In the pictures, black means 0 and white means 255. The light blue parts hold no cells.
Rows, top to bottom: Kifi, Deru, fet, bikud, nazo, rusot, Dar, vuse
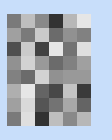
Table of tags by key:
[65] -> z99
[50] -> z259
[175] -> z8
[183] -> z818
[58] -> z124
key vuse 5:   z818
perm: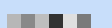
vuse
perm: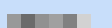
bikud
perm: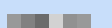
nazo
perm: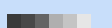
rusot
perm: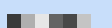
rusot
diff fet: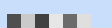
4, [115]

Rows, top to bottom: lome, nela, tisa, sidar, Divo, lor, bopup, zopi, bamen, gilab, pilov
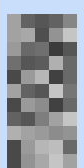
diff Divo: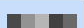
1, [154]
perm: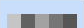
lor
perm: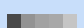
pilov

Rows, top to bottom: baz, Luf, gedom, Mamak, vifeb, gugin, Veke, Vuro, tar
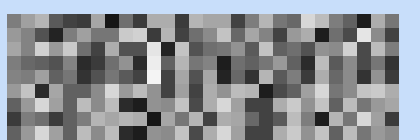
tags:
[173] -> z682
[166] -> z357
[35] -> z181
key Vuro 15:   z682
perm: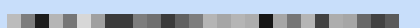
Vuro
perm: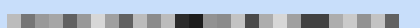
Veke
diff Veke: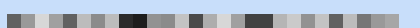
19, [173]
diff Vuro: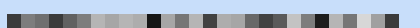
20, [188]

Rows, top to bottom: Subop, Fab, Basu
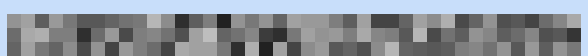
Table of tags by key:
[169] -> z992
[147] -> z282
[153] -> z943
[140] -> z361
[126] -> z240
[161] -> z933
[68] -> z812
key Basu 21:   z361
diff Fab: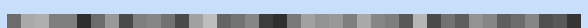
12, [80]
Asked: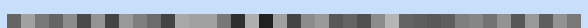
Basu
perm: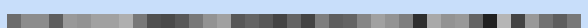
Subop
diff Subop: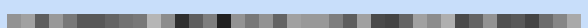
26, [68]

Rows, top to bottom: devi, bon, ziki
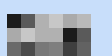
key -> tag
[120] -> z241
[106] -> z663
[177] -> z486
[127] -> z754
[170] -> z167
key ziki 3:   z754
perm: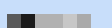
bon
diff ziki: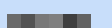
1, [75]
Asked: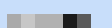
bon
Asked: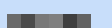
ziki

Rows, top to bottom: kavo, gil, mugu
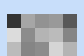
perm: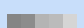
mugu
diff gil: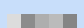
2, [180]

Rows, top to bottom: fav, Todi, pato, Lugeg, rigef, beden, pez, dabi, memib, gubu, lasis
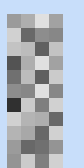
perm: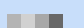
memib
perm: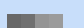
gubu
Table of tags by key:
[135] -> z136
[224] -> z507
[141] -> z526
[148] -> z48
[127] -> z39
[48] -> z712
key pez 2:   z39

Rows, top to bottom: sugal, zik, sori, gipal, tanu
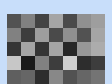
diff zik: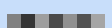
1, [61]
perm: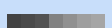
sugal
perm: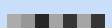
sori
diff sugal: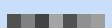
4, [74]
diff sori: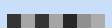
5, [151]
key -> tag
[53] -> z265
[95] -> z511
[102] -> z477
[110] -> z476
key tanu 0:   z511

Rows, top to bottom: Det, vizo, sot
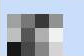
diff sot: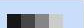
3, [212]
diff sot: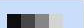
0, [23]
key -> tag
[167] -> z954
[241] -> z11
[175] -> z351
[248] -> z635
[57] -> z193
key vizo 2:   z351
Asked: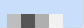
vizo
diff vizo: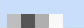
3, [241]
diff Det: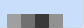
1, [119]

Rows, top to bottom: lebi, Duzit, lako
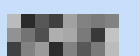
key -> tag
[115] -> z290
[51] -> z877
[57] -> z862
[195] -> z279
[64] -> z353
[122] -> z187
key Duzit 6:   z862
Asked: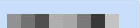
Duzit
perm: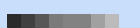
lebi
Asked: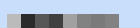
lebi
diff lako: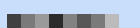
1, [130]
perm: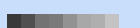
Duzit

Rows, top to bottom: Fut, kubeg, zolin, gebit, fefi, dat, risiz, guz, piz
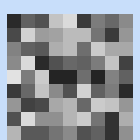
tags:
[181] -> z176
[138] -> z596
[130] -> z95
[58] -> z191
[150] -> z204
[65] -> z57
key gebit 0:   z596
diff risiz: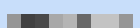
6, [203]
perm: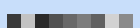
dat
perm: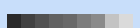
gebit
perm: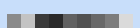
Fut
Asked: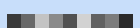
dat
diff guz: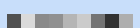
2, [144]

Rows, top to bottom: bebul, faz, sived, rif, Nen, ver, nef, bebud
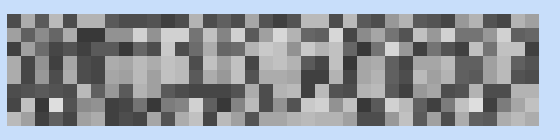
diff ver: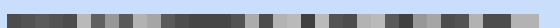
10, [160]
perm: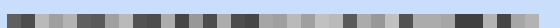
Nen
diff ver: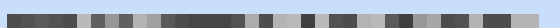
8, [90]
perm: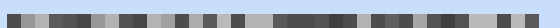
bebul
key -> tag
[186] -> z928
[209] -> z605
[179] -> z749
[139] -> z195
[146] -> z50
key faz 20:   z749
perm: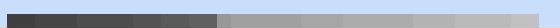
bebud
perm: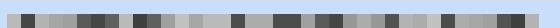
Nen

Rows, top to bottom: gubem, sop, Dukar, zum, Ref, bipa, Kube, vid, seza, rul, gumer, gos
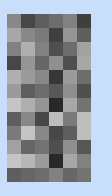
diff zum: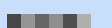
5, [167]
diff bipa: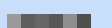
2, [109]
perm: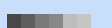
seza
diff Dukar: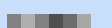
5, [161]
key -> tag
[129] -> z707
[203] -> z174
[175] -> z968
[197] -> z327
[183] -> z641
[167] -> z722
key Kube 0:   z327

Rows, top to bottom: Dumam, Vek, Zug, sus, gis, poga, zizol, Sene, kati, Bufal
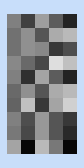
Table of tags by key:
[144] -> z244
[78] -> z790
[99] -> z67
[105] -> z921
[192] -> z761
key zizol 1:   z761
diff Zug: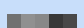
4, [78]

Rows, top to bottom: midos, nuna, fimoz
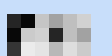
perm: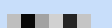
midos
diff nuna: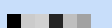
0, [8]
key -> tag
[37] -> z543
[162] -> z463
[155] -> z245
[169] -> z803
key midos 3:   z463
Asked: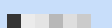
fimoz

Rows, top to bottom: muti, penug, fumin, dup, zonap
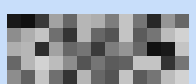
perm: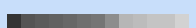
zonap
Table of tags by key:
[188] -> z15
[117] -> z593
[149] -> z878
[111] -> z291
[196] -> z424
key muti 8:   z424
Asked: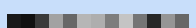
muti
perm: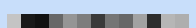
fumin
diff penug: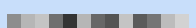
1, [174]

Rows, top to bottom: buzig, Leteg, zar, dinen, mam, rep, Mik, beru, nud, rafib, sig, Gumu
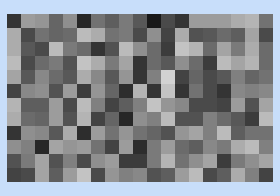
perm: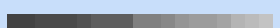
Mik
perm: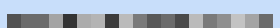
dinen
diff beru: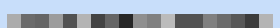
18, [187]
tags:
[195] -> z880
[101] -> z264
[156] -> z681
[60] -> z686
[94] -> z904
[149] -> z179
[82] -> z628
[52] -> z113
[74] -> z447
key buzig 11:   z447
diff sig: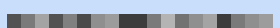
18, [164]
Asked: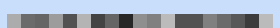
beru
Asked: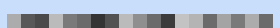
zar

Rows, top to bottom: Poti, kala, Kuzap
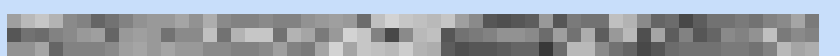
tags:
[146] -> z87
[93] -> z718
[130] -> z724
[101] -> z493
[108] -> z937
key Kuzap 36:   z493
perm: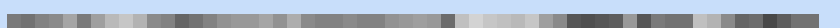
Poti
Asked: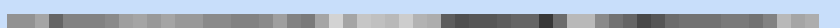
Kuzap

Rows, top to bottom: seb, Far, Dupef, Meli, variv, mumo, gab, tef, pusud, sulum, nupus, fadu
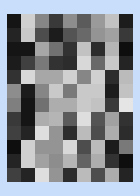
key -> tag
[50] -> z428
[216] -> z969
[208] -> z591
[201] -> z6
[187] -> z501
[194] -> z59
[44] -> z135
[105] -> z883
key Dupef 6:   z135
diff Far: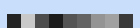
5, [105]
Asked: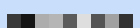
tef

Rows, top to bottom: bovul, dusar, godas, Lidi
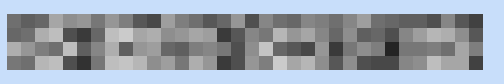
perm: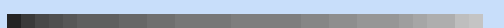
godas
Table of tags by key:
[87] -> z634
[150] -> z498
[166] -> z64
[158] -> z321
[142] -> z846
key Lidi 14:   z498
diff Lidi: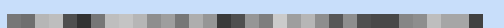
20, [166]
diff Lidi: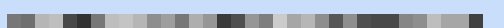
4, [79]
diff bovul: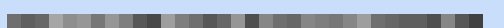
23, [111]

